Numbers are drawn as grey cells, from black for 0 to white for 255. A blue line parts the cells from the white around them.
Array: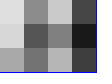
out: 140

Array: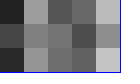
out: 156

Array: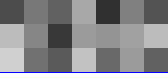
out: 120

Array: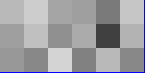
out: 205

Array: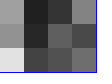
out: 32

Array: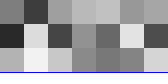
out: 61
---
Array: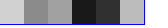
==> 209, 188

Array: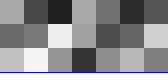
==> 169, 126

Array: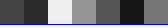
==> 66, 119

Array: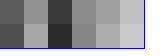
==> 92, 201

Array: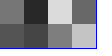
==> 118, 196

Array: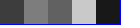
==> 61, 24

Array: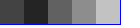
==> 67, 194

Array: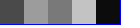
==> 74, 12

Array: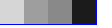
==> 214, 27
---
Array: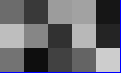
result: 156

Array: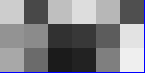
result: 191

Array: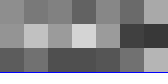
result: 129

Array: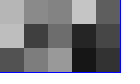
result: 131

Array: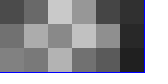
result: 201

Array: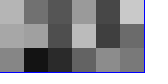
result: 85

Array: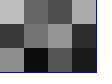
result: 79

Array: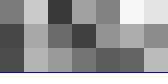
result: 56

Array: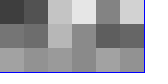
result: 196
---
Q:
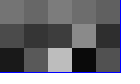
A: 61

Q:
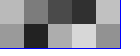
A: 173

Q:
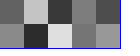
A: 223

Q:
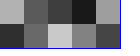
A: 201

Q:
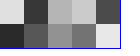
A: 146

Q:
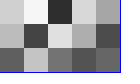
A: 224

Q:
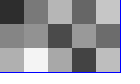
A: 74

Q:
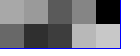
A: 61
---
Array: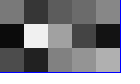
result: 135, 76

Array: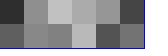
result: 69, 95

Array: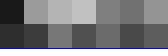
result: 148, 46

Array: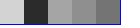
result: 116, 211

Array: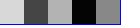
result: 136, 216

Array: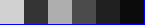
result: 11, 209

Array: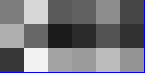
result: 70, 55

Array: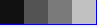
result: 193, 17
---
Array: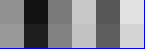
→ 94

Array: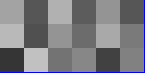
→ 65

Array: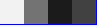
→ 27

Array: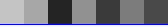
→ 124

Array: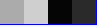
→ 5

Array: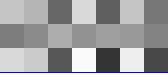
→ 238

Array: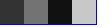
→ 17

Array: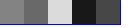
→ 24

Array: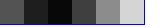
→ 140

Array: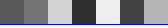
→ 67
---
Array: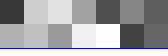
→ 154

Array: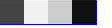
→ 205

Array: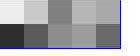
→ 141

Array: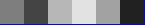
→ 183

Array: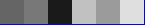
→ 26

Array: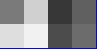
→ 76

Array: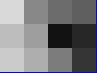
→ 124
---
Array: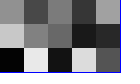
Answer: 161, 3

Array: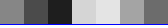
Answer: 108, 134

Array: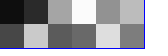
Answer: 188, 71

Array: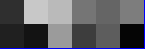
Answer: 125, 32

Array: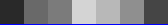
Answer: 69, 41

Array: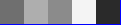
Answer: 42, 111

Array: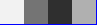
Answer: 176, 242

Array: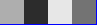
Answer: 115, 174

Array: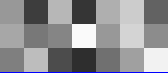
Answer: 98, 127
